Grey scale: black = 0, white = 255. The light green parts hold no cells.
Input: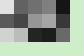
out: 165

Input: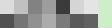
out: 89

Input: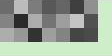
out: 196

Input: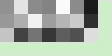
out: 202

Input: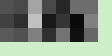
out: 10

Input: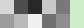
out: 112
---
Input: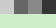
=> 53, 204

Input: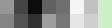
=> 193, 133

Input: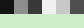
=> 79, 19

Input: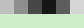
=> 213, 191

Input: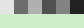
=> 33, 228

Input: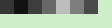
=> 74, 53

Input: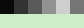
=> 117, 10
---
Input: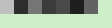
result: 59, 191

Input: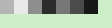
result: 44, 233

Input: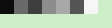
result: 141, 246

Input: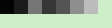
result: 55, 188

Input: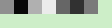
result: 235, 235

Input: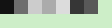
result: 171, 220

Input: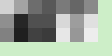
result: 80, 237

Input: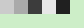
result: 60, 231
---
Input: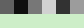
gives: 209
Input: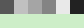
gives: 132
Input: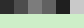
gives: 97
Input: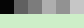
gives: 174
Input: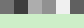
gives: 145
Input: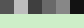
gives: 105
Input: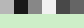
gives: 241
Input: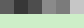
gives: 138
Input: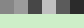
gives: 192
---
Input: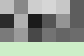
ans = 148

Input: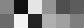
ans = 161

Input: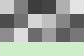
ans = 134

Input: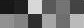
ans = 110

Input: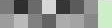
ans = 164

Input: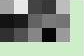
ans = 121
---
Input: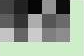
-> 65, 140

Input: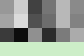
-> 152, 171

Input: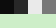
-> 12, 120

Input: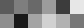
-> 91, 119

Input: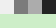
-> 239, 35

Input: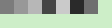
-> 124, 111

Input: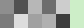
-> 142, 61

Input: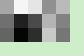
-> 166, 118

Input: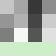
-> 198, 224
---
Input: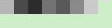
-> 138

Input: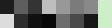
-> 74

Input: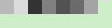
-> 107

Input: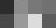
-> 220

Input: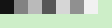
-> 144

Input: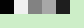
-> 167
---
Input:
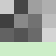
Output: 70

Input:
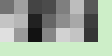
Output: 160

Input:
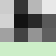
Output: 53

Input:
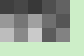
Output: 71

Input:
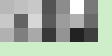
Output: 192

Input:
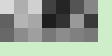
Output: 174

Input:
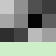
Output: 144
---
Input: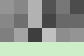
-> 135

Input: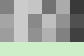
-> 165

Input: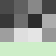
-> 55

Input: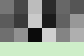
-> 91

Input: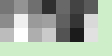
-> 139

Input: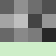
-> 164

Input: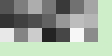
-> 51

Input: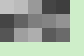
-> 69

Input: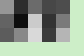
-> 99

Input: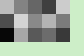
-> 77
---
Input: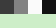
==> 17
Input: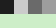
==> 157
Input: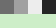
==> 37
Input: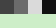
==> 17
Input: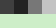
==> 195
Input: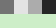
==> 37
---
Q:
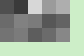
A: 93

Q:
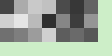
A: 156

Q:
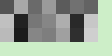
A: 134

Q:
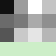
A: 229

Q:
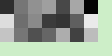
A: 80

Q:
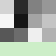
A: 239

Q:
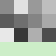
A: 175
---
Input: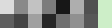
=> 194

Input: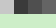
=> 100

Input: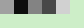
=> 160

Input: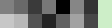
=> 184

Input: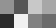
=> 200

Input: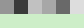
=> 193
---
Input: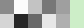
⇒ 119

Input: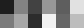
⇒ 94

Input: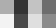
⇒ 195

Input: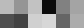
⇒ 129

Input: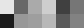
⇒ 64

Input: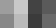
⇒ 67

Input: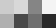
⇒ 133
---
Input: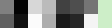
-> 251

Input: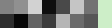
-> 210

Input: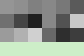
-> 208

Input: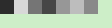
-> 216

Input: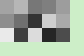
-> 234

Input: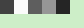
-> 251
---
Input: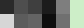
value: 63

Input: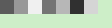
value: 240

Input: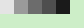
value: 108

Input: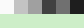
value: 160

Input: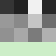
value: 241

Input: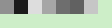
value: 221

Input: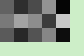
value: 75
